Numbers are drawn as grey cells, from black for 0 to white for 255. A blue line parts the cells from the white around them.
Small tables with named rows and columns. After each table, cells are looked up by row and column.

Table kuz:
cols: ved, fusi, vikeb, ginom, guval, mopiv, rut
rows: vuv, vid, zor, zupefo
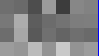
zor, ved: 109
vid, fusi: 172
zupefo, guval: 201
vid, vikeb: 93
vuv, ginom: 155
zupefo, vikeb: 187
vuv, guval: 60
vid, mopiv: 125
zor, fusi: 167
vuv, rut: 130
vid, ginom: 108
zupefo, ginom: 147
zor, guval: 100
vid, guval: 115
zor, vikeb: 89
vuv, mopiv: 135
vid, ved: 120
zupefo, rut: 156
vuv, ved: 111

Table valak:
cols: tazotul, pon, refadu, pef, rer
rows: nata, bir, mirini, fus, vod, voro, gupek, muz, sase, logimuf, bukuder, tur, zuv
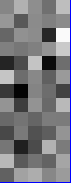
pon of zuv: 162
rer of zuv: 155
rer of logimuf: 148
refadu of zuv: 173
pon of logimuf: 122
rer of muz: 185
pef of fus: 148
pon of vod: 76
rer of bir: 139
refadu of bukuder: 75
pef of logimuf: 94
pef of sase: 124
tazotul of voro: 197
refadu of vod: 196
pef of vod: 11
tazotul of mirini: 102
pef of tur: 99
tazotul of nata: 134

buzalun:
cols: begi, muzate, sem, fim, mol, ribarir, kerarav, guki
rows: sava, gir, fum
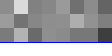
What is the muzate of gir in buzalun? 115
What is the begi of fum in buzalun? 123
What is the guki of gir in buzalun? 127
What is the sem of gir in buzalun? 135
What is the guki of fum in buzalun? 62
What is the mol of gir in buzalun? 143
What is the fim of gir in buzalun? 142
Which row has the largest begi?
gir

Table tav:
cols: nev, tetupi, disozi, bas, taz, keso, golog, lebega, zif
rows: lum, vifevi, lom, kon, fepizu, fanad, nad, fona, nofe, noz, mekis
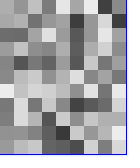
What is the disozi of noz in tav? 130
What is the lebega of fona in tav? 107
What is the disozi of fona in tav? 119
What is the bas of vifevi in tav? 151
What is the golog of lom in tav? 151
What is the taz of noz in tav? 57
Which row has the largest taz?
lum

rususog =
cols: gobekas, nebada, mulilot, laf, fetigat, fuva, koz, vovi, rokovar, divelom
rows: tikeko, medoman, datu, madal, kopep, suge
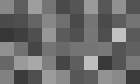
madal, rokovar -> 85
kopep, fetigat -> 69
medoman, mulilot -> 101
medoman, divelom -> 116
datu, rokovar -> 194
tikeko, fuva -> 85
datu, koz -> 119
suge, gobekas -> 129
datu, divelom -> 90
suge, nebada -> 59
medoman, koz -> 117
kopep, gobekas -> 103
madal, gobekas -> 144
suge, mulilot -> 78
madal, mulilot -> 70
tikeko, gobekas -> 136
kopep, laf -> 127

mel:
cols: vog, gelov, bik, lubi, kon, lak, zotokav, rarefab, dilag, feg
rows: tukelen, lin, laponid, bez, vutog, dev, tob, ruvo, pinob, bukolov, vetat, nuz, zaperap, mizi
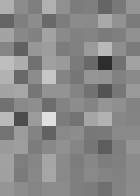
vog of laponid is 163
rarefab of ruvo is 149
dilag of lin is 146
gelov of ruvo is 137
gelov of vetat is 158
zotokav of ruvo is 132
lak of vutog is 123
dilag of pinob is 135
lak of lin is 139
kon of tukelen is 144
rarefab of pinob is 178
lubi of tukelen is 177
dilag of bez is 142
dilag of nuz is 128
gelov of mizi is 140
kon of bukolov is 137
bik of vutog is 113
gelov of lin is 127

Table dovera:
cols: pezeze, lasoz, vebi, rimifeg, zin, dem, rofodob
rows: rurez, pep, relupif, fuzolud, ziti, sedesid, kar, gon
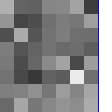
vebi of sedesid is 56
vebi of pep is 77
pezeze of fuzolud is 125
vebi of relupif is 85
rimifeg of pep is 112
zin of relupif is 125

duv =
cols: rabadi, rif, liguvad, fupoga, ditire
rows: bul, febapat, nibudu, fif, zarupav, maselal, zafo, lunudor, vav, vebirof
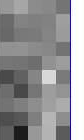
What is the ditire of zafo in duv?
147
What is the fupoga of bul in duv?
136
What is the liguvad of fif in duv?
139
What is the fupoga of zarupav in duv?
146
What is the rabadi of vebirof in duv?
93
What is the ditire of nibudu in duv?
155
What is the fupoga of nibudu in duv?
132
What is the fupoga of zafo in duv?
157
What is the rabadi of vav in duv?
78
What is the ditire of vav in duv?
141
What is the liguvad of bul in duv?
140
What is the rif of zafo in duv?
72
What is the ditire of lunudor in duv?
171

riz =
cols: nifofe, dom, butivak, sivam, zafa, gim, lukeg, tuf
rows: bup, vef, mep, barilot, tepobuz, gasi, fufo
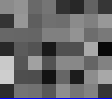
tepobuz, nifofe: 201
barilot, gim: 79
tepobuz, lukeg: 101
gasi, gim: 28
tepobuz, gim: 136
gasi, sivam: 19
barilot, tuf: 8
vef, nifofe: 52
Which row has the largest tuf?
gasi

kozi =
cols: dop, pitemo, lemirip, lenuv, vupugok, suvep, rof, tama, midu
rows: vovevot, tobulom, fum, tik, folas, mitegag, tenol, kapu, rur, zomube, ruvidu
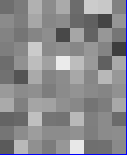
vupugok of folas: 235
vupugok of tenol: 139
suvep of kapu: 136
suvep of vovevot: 108
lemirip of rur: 192
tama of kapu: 125
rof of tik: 151
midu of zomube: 141

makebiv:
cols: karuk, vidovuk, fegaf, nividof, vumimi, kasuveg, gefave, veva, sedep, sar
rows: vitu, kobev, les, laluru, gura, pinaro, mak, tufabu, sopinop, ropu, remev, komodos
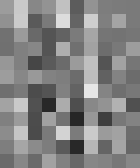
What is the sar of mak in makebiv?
120
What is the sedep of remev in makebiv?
165
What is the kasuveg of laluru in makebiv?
112
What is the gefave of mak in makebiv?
230
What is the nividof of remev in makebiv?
125
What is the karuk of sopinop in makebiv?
128
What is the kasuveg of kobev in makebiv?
100
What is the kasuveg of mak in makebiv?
99
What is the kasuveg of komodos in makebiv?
103
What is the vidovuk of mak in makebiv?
122
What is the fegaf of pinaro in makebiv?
153

